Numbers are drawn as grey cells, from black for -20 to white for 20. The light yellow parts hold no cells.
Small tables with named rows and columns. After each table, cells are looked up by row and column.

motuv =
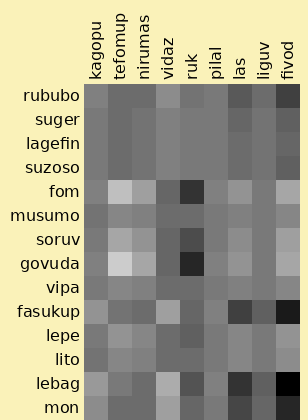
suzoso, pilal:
-1
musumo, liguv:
-1
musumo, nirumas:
0
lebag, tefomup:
-1
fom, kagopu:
0
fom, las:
3
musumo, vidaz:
-3
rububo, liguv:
-3
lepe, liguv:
-1
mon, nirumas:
-3
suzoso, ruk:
-1

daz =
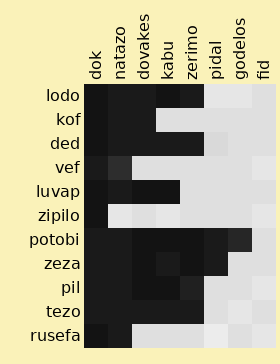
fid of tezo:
15
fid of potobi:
15
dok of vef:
-16
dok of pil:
-16
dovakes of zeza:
-17
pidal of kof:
15
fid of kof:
15
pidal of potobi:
-16
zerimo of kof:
15
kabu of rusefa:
15
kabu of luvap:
-17
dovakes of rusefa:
15
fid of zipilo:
16
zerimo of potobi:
-17
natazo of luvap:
-16
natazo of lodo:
-16
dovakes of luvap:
-17
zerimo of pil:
-15
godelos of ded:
15

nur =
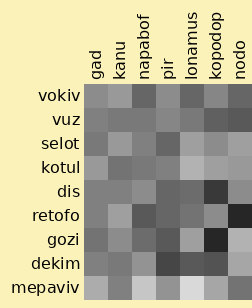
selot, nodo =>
5
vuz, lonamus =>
-1
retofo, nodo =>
-14
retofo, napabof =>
-6
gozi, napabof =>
-3
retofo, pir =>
-4
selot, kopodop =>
2
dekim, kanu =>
-1
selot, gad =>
-1
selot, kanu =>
4
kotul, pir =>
0
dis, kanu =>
0
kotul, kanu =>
-2
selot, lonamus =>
5
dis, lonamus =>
-3
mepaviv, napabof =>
11
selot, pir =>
-4
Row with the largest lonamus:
mepaviv

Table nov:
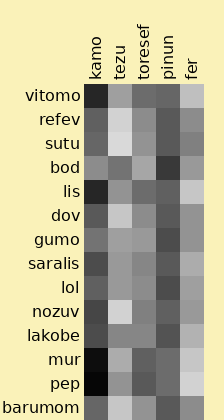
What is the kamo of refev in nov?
-5
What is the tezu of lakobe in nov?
1
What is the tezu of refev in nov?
13
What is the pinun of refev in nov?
-6
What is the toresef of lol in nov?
2
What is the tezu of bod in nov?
-2
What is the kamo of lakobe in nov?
-8
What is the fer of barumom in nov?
2
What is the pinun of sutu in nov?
-6
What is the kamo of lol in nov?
-5
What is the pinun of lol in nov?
-8
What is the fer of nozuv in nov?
4
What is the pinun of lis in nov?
-5
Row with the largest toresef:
bod

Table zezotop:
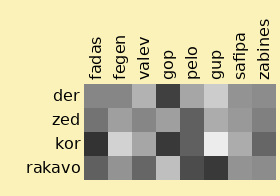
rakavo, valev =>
-4
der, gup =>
12
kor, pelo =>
-5
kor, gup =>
17
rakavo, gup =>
-11
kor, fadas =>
-12
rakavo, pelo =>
-8
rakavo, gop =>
10
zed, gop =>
5
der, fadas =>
1
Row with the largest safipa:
kor

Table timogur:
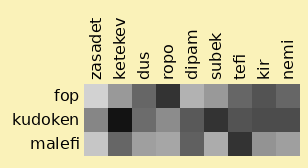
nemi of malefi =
5
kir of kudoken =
-8
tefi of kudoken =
-7
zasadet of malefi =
11
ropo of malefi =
6
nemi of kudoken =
-8
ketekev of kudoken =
-17
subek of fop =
4
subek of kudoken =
-12
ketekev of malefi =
-4
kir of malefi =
3

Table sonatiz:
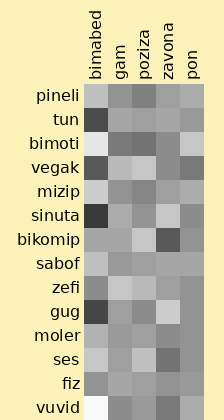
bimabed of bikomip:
6
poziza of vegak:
11
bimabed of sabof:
10
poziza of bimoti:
-2
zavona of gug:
12
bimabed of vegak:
-6
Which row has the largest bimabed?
vuvid

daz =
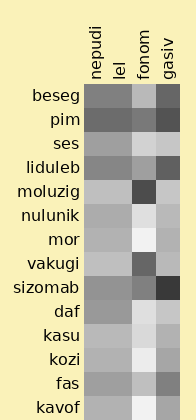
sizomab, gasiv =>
-11
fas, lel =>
5
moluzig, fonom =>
-8
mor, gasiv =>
8
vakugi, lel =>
10
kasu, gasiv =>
8
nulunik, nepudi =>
7
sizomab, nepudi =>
3
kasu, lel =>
9
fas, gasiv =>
0
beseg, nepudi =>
0

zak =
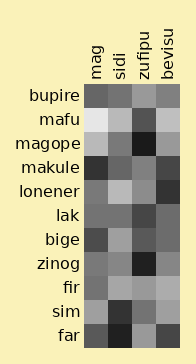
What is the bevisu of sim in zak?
5
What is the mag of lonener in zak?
-1
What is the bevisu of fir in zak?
7
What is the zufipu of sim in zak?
-2
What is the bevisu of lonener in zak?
-12
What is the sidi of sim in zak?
-12
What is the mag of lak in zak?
-2
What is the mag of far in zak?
-6
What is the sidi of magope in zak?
-1
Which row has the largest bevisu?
mafu

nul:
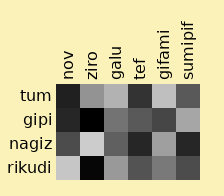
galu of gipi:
-2
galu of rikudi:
4
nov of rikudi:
11
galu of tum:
8
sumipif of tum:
-6
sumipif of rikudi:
-8
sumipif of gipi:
6
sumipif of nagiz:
-14
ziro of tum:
3
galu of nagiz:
-5
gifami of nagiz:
5
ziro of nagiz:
12
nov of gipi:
-14
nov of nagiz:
-8
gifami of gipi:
-9
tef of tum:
-12
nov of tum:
-15
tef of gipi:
-6
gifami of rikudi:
-1

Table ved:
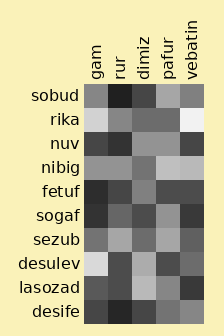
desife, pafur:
-2
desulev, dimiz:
7
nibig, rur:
3
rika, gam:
13
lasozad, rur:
-8
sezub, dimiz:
-3

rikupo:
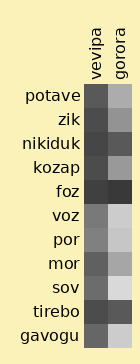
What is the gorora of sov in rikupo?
14
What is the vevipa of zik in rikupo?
-8
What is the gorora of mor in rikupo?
6
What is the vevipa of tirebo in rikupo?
-8
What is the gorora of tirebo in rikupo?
-6
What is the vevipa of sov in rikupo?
-3
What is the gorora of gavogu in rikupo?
12
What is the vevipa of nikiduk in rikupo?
-9
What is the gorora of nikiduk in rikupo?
-6
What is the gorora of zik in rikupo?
3

